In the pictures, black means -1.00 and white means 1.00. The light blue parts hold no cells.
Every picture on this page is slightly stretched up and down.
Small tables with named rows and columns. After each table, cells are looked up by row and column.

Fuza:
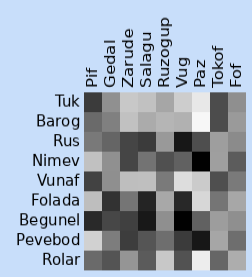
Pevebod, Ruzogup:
-0.14
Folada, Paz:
0.69
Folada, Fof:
0.31
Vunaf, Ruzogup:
-0.04
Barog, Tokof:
-0.40
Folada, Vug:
-0.69
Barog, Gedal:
0.00
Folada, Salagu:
-0.72
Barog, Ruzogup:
0.42
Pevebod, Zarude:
-0.52
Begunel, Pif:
-0.68
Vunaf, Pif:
-0.48
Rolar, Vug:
-0.36
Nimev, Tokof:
0.25
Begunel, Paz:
-0.24
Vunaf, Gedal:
0.12
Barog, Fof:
0.21
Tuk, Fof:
0.12
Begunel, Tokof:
0.23

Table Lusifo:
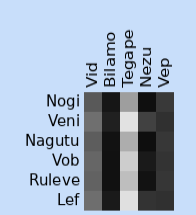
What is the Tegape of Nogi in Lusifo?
0.24
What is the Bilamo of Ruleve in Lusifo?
-0.87
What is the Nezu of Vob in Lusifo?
-0.80
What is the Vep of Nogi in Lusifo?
-0.55
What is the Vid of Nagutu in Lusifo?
-0.27
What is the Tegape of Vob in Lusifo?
0.61
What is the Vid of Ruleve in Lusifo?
-0.23
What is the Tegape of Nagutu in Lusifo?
0.36
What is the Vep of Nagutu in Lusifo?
-0.57
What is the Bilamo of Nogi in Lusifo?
-0.83
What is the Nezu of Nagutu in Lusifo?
-0.89
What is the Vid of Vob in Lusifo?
-0.20
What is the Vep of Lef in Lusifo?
-0.62
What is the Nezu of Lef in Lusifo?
-0.60
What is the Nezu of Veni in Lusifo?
-0.49
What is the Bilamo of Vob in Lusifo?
-0.87
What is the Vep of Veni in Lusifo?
-0.62
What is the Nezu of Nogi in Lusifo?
-0.88

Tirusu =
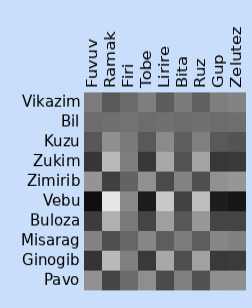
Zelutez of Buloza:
-0.47
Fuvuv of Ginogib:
-0.59
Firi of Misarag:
-0.20
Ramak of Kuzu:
0.12
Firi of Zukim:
-0.01
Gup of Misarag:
0.06
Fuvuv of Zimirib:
0.16
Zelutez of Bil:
-0.14
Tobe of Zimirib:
0.13
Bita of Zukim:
-0.35
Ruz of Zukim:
0.29
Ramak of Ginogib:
0.45
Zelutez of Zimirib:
0.18
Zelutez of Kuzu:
-0.34
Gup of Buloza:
-0.47
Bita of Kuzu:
-0.26
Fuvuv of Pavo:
0.14
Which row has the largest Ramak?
Vebu

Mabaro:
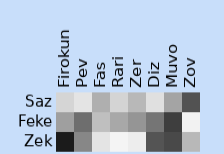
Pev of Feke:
-0.14
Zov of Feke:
0.90
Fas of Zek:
0.79
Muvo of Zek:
-0.43
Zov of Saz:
-0.36
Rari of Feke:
0.32
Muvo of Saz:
0.29
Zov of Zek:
0.44
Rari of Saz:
0.66
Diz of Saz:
0.76
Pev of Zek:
0.06
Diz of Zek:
-0.34
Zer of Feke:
0.17
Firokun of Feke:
0.25
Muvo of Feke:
-0.51
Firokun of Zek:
-0.79
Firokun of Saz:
0.67
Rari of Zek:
0.91
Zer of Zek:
0.86

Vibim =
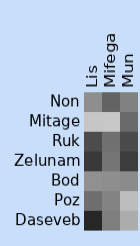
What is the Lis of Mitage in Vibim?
0.55
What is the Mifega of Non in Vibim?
-0.22
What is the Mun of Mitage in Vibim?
-0.17
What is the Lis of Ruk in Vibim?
-0.40
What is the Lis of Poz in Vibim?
-0.14
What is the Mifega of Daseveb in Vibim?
-0.01
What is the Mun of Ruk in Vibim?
-0.41
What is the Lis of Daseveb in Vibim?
-0.70
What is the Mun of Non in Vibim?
0.01
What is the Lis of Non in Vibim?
0.11

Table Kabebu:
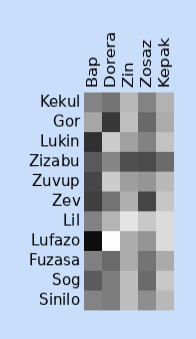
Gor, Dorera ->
-0.57
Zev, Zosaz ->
-0.45
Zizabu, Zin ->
-0.38
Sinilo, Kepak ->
0.44
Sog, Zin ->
0.49
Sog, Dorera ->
-0.02
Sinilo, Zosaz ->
0.11
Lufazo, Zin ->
0.34
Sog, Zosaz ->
-0.16
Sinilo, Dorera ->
-0.02
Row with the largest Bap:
Gor

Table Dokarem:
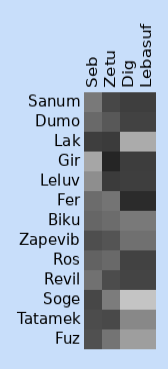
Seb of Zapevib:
-0.39
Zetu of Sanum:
-0.44
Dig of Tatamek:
0.07
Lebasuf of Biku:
-0.05
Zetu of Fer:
-0.09
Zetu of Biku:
-0.15
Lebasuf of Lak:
0.34
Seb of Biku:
-0.20
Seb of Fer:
-0.15
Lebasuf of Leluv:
-0.51
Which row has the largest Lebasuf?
Soge

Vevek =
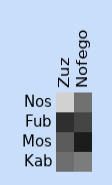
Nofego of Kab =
-0.03
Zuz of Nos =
0.64
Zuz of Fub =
-0.63
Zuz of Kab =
-0.14
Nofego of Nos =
-0.11
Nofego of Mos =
-0.78
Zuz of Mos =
-0.29
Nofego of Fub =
-0.46
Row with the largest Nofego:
Kab

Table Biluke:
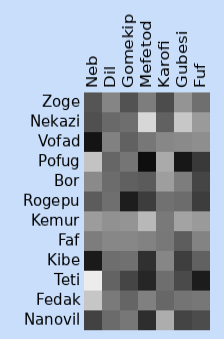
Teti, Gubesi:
-0.42
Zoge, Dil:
0.04
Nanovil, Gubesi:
-0.47
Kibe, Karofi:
0.05
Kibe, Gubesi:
-0.51
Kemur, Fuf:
0.21
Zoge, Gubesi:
0.16
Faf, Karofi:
-0.06
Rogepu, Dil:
-0.13

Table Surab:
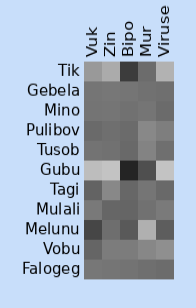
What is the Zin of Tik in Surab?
0.34
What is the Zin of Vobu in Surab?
-0.03
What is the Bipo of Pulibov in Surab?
-0.16
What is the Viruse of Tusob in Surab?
-0.13
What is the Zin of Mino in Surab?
-0.08
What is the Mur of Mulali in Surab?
-0.11
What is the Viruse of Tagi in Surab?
-0.18
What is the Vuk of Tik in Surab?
0.20
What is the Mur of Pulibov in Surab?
0.07
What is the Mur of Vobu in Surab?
0.06
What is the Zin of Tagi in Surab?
0.07
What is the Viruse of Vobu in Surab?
0.12
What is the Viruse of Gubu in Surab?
0.53

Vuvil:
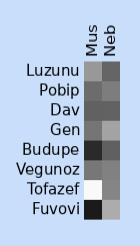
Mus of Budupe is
-0.67
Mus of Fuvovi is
-0.80
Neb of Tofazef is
0.04
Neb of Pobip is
-0.02
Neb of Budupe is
-0.25
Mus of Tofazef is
0.95
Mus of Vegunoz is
-0.07
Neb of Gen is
0.28
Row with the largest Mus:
Tofazef

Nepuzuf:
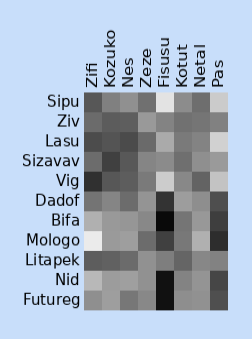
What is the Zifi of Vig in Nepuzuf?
-0.62
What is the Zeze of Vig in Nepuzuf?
-0.04
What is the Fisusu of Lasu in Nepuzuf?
0.33
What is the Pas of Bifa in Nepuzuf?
-0.51
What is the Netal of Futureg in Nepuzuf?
0.14
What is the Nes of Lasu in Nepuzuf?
-0.41
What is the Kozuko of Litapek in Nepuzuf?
-0.24
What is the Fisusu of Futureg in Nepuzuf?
-0.87
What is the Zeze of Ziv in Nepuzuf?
0.20
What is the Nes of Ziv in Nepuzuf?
-0.26
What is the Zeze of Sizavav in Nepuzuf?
0.04
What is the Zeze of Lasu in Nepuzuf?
-0.17
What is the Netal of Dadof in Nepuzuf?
0.11
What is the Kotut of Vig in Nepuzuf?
0.07
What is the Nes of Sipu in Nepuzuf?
0.13
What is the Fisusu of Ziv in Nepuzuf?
0.03
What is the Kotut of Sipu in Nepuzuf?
0.10

